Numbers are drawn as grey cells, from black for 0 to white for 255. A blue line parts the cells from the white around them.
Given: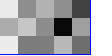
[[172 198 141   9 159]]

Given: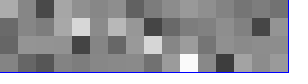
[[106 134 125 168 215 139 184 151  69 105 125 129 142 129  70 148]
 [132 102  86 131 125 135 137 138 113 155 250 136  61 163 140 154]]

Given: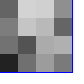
[[125 197 185 101]
 [ 34 112 156 122]]

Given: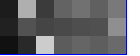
[[ 33  82  69  73  78  80 143]]

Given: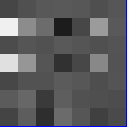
[[240 140 108  28  71 155  89]
 [224 150  85  49  71 136  83]
 [ 91 103  58  94  81  79  77]]

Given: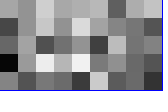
[[ 71 147 199 146 218 163 133 118  84]
 [  6 154 237 182 241 122 144 105  84]]

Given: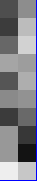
[[ 60 188]
 [165 157]
 [138 146]
 [152  55]
 [238 199]]

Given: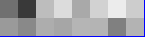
[[154 137 173 166 181 180 128 179]]
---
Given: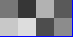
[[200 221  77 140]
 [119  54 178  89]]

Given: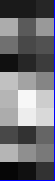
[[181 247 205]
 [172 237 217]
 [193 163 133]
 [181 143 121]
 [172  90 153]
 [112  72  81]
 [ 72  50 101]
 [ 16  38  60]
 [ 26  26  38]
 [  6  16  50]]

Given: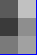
[[ 90 193]
 [122 161]
 [ 58 142]]

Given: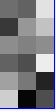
[[ 56 151 194]
 [141 129 141]
 [161 120  35]
 [110  98 226]
 [ 98  78 237]
 [206   6  78]]

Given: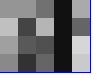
[[149 149 113  17 170]
 [160  89  80  17 214]
 [192  68 181  17 101]
 [137  50 101  17 202]]

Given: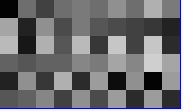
[[ 34 144  55 176  43 156  13 144   3 156]
 [  3 110  65 110 122 110 144 110 176 122]
 [ 86  98 134  65 144  75 156  43 156  43]
 [ 98  86  98  98 134 122 165 134 207 165]
 [165  34 144  75 122  86  75  65  55  34]
 [186  23 176  86 186  55 198  65 198  43]]

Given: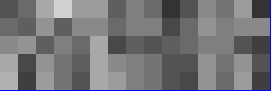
[[137 147  95 127 106 168  72  95  83  95 106 127 127  83  63]
 [ 83 106 168 208 156 156  95 127 106  51  83 137 116 156  51]
 [106  95 147  95 137 137 106 127 127  72 106 147 127 137 137]
 [168  72 147 116  95 168 137 127 116  83  83 147 116 147  83]
 [177  63 156 116  83 168 156 127 116  83  72 147 106 156  63]]
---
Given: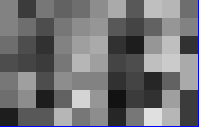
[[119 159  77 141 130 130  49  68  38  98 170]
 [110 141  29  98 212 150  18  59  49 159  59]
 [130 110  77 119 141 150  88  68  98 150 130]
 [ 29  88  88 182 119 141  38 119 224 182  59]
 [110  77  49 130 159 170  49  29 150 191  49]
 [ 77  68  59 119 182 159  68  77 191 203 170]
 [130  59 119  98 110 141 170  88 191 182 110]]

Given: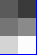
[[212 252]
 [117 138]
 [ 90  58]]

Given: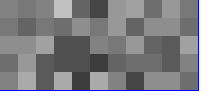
[[130 170  90 170  60 170 130  69 142 142 110]
 [110 152  90  80  80  60 100 110 110  90 130]
 [142 142 161  80  80 130 120 152 100  90 161]
 [130 120 130 192 100  69 152 161 110 152 120]
 [120 100 120 110 142 120 152 100 142 142 110]]

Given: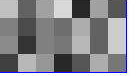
[[ 63 183 150  39  86 173 119]
 [192  98 161 216  39 161  86]
 [128  75 128 110 173  98 204]
 [138  51 128 119 183  98 204]]

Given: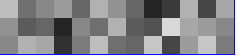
[[135 177 167  49 123 189 111 102 198  70 155 198 123]
 [189 111 135 155 102 177 146 102  37  58 177  70 167]
 [146  91 102  37 135 111 177  91  82 216 167 155 135]]

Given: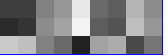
[[201 191 129 105  33 162 172  73 117]
 [ 62  62 129 150 231 105  93 181 140]
 [ 42  52 140 162 243  93  83 191 150]]

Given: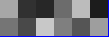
[[117  73 200 127  85 158]
 [167  49  39 108 188  28]]

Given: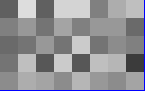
[[ 96 221  96 212 212 128 173 191]
 [116 191  87 203  87 191 182  59]
 [140 173 164 140 182 152 140 164]
 [128 152 116 164 128 152 152 106]
 [106 116 152 116 203 116 140 128]]
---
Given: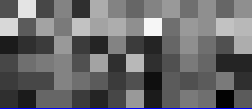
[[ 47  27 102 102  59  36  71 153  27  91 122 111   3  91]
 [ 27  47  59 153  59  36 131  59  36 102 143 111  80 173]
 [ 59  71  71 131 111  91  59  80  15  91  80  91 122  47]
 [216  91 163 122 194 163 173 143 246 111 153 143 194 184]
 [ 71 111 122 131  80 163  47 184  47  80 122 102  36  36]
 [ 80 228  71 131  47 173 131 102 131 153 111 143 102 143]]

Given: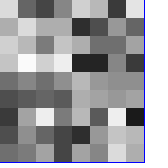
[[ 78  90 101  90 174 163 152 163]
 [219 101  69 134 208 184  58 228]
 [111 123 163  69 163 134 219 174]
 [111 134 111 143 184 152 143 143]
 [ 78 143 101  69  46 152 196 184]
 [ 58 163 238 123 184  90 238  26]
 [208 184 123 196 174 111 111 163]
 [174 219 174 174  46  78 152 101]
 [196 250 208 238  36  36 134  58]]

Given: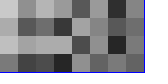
[[122  67  76  38 144  99 122  99]
 [172  88 110  56 163 133  88 110]
 [201 144 181 154  88 154  47 133]
 [191 163 172 172  76 144  38 122]]

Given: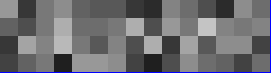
[[152  55 120 141  98  88  88  55  43 131 109  78  43 141 109]
 [ 98  78 120 174 109 109 120 174  78 152 120 196 131 120 131]
 [ 66  98 120  31 152 152 141  66  31  78 141 109  98  66 109]
 [ 55 164 131 185 120  88 131  78 174  55 164  88 141 141  66]]

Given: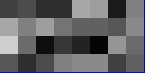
[[ 86  46  76 128 138 138  64  97]
 [ 64  76  46  46 168 158  26 128]
 [206 107  14  55  35   5 149 107]
 [168 128 158 116  97  97  86 138]]

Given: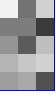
[[149  91 190]
 [242 114 209]
 [125 125  59]
 [158 169  81]
 [181 199 209]]
